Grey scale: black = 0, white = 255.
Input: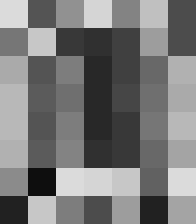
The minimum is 14
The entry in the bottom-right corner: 164
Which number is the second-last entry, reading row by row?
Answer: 33
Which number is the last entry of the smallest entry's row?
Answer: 219
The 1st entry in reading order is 219
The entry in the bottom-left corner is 33
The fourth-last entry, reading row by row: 76
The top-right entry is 76
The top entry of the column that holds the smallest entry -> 84
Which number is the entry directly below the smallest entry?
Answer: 199
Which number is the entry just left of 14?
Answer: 139
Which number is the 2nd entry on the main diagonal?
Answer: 199
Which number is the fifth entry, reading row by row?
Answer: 131
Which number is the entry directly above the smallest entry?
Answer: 91
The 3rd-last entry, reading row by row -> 157
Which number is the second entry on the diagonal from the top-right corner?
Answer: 157

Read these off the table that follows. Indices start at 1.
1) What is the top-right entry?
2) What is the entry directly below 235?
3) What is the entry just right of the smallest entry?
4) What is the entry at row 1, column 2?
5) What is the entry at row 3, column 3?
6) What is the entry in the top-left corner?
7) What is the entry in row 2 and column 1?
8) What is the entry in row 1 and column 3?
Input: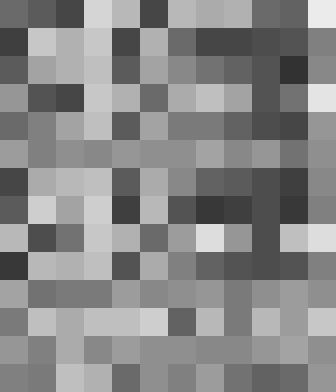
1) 235
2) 128
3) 136
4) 91
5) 177
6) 106
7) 63
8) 70

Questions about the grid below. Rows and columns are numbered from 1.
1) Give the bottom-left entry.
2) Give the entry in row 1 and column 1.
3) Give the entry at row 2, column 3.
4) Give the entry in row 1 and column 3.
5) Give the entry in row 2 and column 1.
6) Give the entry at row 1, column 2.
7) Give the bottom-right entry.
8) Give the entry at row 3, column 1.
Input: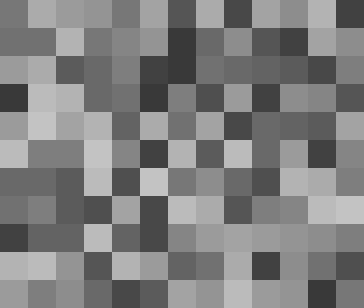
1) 155
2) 119
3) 179
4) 155
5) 113
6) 171
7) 119
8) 155

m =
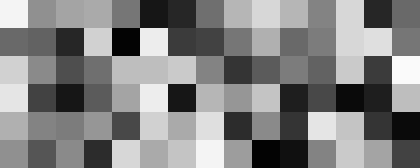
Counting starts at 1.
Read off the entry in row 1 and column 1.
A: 244
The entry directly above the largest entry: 118
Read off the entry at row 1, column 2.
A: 144
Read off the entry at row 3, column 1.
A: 209
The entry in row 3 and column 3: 78
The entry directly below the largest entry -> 190
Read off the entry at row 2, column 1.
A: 105
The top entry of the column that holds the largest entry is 105
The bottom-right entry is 66
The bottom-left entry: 144
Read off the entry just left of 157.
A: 244
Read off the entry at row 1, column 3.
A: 164
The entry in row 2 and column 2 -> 98
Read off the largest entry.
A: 250

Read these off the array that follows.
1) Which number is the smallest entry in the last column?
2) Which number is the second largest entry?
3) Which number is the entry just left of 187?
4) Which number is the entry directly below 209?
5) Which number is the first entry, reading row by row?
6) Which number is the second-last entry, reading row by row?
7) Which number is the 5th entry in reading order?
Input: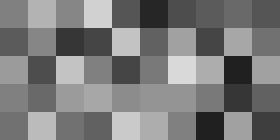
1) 62
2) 209
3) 113
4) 69
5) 128
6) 161
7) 85
